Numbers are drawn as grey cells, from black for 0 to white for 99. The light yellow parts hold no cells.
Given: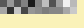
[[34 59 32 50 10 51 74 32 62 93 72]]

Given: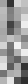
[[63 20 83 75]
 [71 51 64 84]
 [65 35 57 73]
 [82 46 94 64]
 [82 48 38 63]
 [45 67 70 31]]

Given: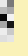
[[90 47]
 [ 3 94]
 [92 78]]

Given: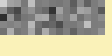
[[81 63 60 47 74 48 50 47 46 49 36 53 38 48 53]
 [18 57 35 46 48 64 66 37 54 49 63 44 52 48 54]
 [44 67 46 49 65 42 66 49 42 49 38 49 47 49 57]]

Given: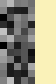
[[61 71 47 49 43]
 [ 1 34 54 44 57]
 [75 24 52 27 48]
 [ 0 40 10 33 36]
 [60 48 10 33 11]
 [45 11 14 10 48]]

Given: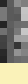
[[15 36 55 49]
 [47 35 34 75]
 [44 35 47 77]
 [25 37 21 47]
 [14 37 41 43]]

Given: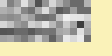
[[81 50 62 87 65 32 57 83 68 54 41 41 69]
 [57 54 57 70 62 44 42 46 75 92 89 88 82]
 [33 34 41 41 35 43 46 45 65 68 53 87 65]]

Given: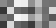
[[53 44 93 92 56 75 45 44]
 [45 39 95 92 61 75 45 34]]
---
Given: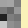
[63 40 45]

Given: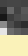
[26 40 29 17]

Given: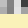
[74 50]

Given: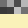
[43 24]

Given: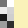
[45 82]

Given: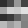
[18 81 38 50]

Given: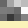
[40 47 35]

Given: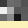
[23 67  8]
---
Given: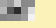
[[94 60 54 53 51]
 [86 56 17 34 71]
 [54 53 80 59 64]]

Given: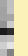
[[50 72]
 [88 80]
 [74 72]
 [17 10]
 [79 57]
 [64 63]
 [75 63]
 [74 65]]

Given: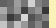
[[34 52 38 59 74 49 76]
 [51 41 32 83 34 23 55]
 [21 57 48 25 58 44 66]
 [42 50 81 46 61 41 38]]

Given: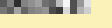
[[80 69 31 84 22 29 57 53 50 39 63 37 46]
 [88 59 31 96 73 39 43 62 56 51 18 50 35]]

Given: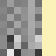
[[22 57 55 19 90 40]
 [70 66 39 73 34 54]
 [81 63 52 81 22 54]
 [44 65 55 49 62 50]
 [58 66 51 64 45 53]
 [42 65 57 48 63 49]
 [58 66 56 63 46 52]
 [44 66 51 49 61 49]]

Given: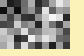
[[21 61 12 58 19 42 85 31 82 65]
 [37 41 77 88 66 93 24 15 77 72]
 [28 56 74 71 50 45 86 53 59 79]
 [64 22 45 74 14 60 50 80 31 27]
 [15 87 95 80 55 18 20 53 26 54]
 [57 63 37 88 26 57 44  5 46  6]
 [76 90 64 31 16 67 42 17 11 59]]
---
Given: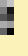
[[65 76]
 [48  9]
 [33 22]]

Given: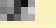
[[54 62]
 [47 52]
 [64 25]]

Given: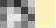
[[26 43]
 [56 80]
 [44 88]]

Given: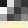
[[11 87]
 [98 57]
 [62 28]]

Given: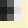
[[17 40]
 [11 19]
 [15 39]]

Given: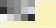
[[39 51]
 [18 44]
 [96 83]]

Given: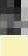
[[17 27]
 [20 18]
 [38 37]]
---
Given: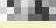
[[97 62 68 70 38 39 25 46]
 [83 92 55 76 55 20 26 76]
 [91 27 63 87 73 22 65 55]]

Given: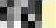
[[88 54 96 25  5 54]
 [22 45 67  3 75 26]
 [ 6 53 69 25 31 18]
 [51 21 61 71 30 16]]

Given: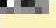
[[50 43 60 56 55 37 55]
 [ 5 98 56 13 20 56 57]]

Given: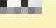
[[55 63 53 67 49 61]
 [15 95 95 20 89 86]]

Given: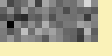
[[47 58 43 55 53 48 35 57 52 42 38 23 54 41]
 [48 33 43 74 43 65 55 63 51 40 39 27 70 36]
 [52  1 54 40 55 41 68 46 39 47 47 63 57 49]
 [29 37 20 16 39 35 49 32 46 45 43 47 23 51]
 [38 55 35 59 41 49 53 41 45 30 44 39 41 35]
 [60 28 38 44 62 25 65 53 39 46 44 57 84 53]]

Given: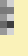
[[59 82]
 [40 24]
 [58 81]
 [47 48]
 [58 81]]
